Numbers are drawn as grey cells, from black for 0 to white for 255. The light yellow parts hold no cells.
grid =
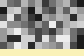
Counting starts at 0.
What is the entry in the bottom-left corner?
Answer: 82
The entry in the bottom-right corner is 27
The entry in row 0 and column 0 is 194
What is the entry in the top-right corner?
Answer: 27
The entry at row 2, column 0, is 98
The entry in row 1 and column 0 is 27
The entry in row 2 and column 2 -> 82
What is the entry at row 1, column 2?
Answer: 209
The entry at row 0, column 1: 113
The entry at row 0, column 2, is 98

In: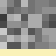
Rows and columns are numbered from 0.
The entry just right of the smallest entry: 172
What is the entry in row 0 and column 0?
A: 172
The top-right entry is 115
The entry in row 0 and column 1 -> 128
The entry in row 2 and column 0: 58
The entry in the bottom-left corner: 201
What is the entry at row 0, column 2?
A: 100
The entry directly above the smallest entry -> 160

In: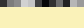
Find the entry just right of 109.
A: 33
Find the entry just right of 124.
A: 139

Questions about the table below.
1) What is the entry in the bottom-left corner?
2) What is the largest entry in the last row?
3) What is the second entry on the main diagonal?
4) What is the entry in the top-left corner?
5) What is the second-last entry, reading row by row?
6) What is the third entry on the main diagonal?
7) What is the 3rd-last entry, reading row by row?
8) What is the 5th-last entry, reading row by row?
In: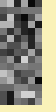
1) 79
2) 148
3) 105
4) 164
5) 65
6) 49
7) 105
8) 24

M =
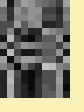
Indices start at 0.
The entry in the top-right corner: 159
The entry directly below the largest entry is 78
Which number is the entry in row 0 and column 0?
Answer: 159
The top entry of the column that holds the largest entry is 105
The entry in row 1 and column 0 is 105
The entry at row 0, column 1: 23
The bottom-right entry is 37
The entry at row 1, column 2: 146
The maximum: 197
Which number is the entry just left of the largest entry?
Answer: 37
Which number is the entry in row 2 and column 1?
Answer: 50
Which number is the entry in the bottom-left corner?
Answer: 37
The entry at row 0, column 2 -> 117
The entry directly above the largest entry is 105

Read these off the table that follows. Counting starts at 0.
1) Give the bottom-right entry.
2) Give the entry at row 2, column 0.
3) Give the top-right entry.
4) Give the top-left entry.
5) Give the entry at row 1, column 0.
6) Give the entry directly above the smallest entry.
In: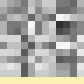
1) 215
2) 135
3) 179
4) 191
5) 166
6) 245

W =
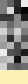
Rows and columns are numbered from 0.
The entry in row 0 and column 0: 124
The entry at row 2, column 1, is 57
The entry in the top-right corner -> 235
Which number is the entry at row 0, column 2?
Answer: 45
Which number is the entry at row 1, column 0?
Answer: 124
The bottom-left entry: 209
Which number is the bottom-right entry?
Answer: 108
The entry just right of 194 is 17

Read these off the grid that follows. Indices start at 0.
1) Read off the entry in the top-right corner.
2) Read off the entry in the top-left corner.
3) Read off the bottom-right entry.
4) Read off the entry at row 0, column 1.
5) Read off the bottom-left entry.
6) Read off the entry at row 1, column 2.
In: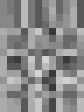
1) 88
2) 135
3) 185
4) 120
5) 172
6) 104

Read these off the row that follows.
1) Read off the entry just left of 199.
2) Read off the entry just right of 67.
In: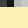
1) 184
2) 22

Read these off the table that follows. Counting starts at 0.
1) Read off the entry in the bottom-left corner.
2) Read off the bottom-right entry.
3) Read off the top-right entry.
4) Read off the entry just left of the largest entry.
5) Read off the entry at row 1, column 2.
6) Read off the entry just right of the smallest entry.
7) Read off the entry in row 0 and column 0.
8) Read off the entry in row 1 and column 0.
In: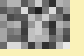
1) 105
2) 233
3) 165
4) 192
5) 105
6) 120
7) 134
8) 89
